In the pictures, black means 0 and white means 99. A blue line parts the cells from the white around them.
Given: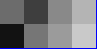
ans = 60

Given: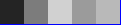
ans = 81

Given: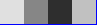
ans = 18

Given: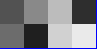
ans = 81

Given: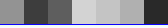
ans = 36

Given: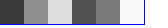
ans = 86
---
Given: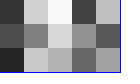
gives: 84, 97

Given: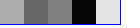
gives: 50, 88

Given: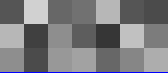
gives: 36, 81

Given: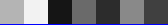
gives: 41, 94

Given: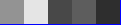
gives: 28, 89

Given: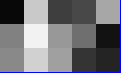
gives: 59, 94

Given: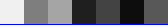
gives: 12, 93

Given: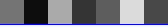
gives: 20, 85
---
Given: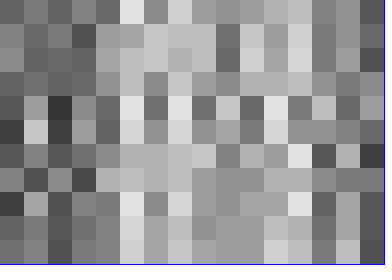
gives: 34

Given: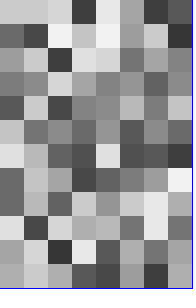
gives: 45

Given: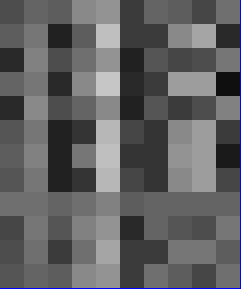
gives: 46

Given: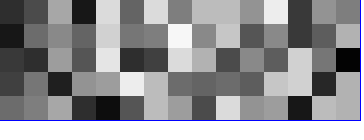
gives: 1

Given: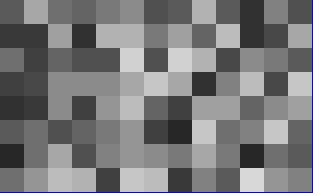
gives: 39

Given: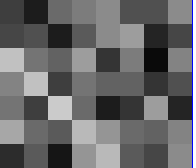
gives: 14

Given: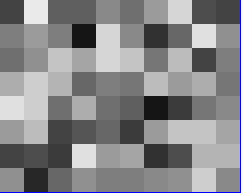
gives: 64
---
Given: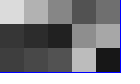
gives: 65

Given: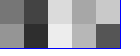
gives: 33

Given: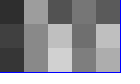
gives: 74

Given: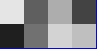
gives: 74

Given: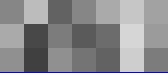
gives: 60

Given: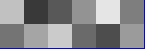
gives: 60

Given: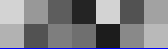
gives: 72

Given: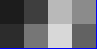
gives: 38

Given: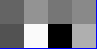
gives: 68
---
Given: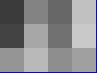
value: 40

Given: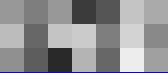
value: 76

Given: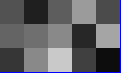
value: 60

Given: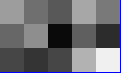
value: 65

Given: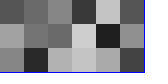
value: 76

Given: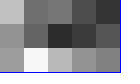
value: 30

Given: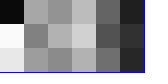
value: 39

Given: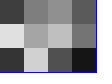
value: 56
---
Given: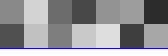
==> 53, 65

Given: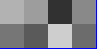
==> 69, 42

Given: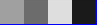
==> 62, 10

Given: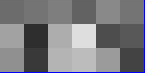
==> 42, 26

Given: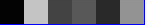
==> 1, 57

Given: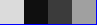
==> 85, 62

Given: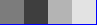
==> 48, 88
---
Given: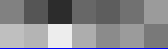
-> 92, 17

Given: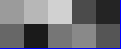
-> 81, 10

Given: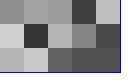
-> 81, 20

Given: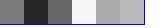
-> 95, 15

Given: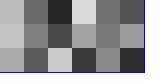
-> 85, 15

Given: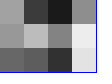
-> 92, 10

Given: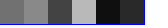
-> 72, 6

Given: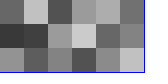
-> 79, 22

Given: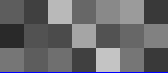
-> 76, 16
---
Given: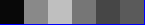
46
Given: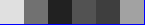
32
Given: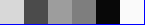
49
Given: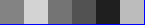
32
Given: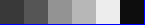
71
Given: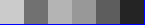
59
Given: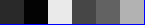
27
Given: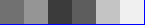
36
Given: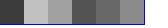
32
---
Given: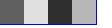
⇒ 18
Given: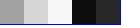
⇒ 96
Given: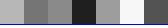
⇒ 53
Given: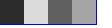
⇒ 37
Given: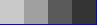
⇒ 35
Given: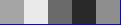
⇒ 41
